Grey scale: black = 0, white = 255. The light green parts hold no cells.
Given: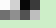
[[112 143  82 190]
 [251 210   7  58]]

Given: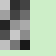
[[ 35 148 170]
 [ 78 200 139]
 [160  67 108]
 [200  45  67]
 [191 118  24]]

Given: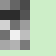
[[112 240 190]
 [210 112 156]
 [167 178 122]
 [ 44  44  83]
 [144 101  74]]

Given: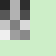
[[197 128 217]
 [239 158 137]
 [ 87 178  76]
 [ 37 178  46]]

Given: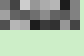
[[120  68 205 151 172 182  28 129]
 [ 80 182 172  28  58  49 151  68]
 [161  99  90 111 140  99  90 129]]

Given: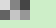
[[ 99 197 151]
 [219 132  69]]

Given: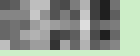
[[103 114 166 178 166  62  74  94 190  74  31 103]
 [ 83  94 145 190 190  83  74 124 178  62  31 114]
 [133 133 133 199 145  83 124  83 199  62  31  94]
 [190 114 124 157 157  51 166 103 178  94 114 133]
 [103 114 103 157 178 157 145 133 221  94 114 124]]

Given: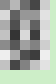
[[194  52 217  61 226]
 [172  79 183  97 217]
 [139  88 160 130 206]
 [217  97 151 151 226]
 [194  70 130 194 226]
 [139 183 109  70 206]
 [238 172  79  61 238]]

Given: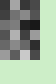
[[155  93 201  73]
 [ 64 114 137  83]
 [104 137 104  45]
 [ 83 177  64 155]
 [ 55 165  55  73]
 [114 125  34  24]]
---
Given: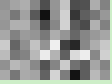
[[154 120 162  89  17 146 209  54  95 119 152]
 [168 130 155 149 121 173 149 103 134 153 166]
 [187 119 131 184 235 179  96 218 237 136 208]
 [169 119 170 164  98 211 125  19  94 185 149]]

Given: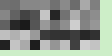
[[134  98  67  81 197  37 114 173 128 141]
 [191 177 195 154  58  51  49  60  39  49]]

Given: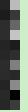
[[ 28  56]
 [ 45 196]
 [ 38  46]
 [ 43  40]
 [ 41   4]]

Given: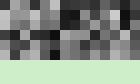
[[194 148 151 192 121 139  27  21 140  66 129 203  15  53]
 [ 61  32 166  47  41  15 168 147 144  39 116  87 184  74]
 [181  60 157 178  87  17 130 114  93 151 108 177 148 111]]

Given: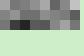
[[131 147 112 112 141 130 123  93]]

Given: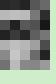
[[185 191 186 120  45]
 [ 34  58  38  95 118]
 [137 198 174 107  35]]
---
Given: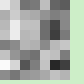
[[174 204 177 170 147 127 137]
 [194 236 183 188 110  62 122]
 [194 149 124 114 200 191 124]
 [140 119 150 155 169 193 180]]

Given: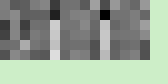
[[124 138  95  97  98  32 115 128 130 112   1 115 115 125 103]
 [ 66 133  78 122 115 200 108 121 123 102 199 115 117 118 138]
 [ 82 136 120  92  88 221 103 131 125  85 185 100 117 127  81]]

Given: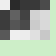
[[ 60  97  66 210 218]
 [ 88 239 236 224 200]]

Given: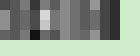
[[143  87 104  75 215 118 138 111  91 108  68  45]
 [ 98  87 120  18 105  83 138 111 103 146  68  45]]

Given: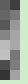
[[102 121]
 [133 165]
 [192 119]
 [ 51 162]]

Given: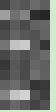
[[158 112 131  44  37]
 [ 75 100  86  81 100]
 [ 71  93  80  94 106]
 [ 67  90  74 112  97]
 [132 195 211  78  61]]
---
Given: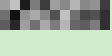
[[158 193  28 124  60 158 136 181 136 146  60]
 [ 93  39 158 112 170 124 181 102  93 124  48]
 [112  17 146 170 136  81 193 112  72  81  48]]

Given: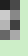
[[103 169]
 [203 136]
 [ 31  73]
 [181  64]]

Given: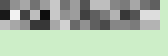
[[ 24 242  64 190  13 200 145 157  64  95 123 179  55  83 221 221]
 [190 167 145  55  55 167 209 105 145  95  74 134 134 123 179 179]
 [ 83 145 167 114 157 200 114 157  83 190 190 134 123 167 114  95]]

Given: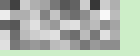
[[236 175 175 205 130 196 130 110 141 196 248 187]
 [224 120 141 153 141 187 196 153 120 153 141 141]
 [215 110 187 205 215 224 130 110 187 120 224 175]
 [ 98  87 196 224 175 153 215 224 164 187 141 164]
 [110  65 205 175 164 120  87  98 205  55 205 175]]

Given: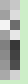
[[160 231]
 [160 220]
 [169 210]
 [180 199]
 [243 108]
 [150  77]
 [138  66]
 [128  55]]

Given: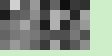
[[ 69 208  89 153  37 100  15  57  48]
 [120 153 129 100  57 165  57  89 141]
 [111 129 165 111  27 177  37 111 153]
 [100 120 129 120  89  79  79 120  79]
 [ 27  89 100 141  69 177 141  37 165]]
